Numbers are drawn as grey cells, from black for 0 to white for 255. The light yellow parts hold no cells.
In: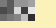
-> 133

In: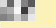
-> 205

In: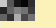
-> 173

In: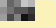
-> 128

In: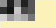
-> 186

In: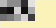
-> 155
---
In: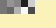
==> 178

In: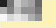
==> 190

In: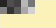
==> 92

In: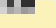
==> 182

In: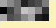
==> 109

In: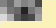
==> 104
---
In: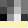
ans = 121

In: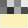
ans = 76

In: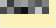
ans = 74

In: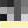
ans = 134

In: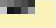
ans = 158

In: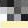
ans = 138

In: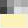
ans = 213
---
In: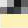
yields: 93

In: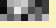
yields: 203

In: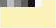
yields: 92

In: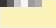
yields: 246

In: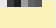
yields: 157

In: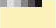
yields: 133

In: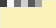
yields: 208
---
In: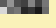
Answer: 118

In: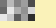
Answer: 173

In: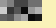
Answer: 84

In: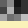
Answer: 35

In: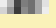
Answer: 58

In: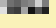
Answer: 60
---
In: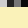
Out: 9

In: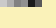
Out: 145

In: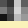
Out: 95

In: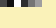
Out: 45

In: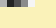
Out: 139

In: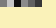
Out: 139
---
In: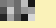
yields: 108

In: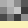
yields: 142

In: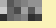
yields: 115

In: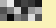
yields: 37

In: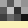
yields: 179

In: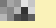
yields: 150

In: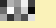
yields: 153

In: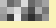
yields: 134

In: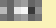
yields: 144
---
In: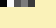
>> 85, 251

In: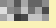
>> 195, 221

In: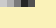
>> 123, 203

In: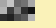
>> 128, 196

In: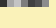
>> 125, 196

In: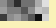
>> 86, 223

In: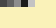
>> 141, 195
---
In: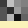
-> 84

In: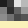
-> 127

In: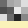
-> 77

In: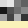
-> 23

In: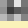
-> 145

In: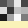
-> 221
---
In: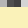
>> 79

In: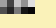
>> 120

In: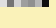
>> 144

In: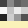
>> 206

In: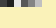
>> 87

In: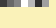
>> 184

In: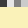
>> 230

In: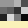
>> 216

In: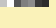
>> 140

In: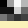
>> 77
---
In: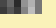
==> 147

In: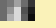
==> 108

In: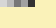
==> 161

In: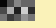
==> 102

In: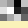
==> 195

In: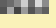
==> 205

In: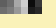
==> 206

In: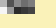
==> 110
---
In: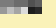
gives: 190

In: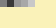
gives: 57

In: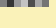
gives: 53

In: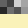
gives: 109

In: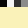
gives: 245

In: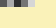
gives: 171

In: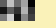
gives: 208

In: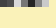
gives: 78

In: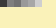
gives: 127

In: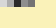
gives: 172
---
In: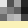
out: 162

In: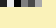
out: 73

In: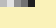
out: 114

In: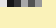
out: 82

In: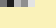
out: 143

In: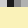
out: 137
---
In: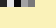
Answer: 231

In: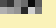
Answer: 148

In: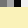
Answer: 115

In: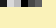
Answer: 187

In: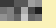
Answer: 103

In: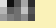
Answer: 125

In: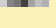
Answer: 66

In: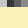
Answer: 198
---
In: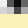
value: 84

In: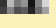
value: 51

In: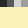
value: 157

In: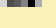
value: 91

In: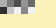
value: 107

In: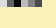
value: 99

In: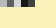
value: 96

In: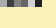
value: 102

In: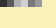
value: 121

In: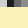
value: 139
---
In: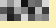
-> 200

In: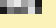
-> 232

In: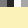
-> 248

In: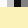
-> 16

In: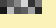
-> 134

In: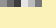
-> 62

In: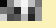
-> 218

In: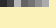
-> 184

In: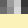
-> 201
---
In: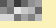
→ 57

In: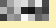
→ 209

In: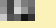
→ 184

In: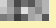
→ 73

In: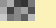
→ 66

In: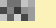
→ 114

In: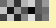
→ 51

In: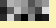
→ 166

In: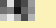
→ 43
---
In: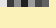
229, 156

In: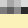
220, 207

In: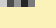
206, 150

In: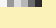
246, 222

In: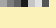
226, 197

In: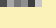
199, 167
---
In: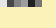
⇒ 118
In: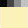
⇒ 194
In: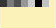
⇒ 194
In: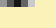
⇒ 202
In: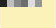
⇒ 149
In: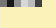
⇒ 64
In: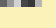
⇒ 182
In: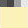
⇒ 232
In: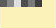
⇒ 62
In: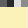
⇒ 140
